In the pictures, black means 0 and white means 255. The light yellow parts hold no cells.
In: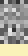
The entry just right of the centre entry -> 165
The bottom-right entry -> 109
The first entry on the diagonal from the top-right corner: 77
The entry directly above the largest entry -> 165
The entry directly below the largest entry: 220
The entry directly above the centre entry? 152
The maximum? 234
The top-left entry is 61
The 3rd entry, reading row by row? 77
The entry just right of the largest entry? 47
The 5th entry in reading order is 47
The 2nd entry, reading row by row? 207
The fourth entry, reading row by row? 109
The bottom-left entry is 77
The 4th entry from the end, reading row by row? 109
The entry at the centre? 179
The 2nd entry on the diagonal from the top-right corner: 152

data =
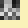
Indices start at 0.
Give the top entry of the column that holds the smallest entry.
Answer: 23
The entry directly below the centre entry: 229
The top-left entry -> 68
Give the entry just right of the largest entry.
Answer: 99
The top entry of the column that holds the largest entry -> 169
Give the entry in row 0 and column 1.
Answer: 169
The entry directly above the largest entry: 130

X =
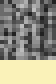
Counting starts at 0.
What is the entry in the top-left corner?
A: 61
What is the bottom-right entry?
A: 160
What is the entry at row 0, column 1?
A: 132
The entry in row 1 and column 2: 120
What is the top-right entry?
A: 33
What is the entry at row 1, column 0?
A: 107
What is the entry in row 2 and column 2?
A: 145
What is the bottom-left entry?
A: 61
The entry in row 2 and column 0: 107
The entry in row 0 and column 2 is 49
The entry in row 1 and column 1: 120

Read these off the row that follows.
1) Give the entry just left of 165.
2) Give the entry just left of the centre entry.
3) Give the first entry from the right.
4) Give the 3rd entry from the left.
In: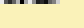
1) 1
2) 165
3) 207
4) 43

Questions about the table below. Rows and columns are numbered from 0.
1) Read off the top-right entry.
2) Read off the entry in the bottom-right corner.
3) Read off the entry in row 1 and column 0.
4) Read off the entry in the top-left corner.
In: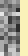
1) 144
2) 186
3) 102
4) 159
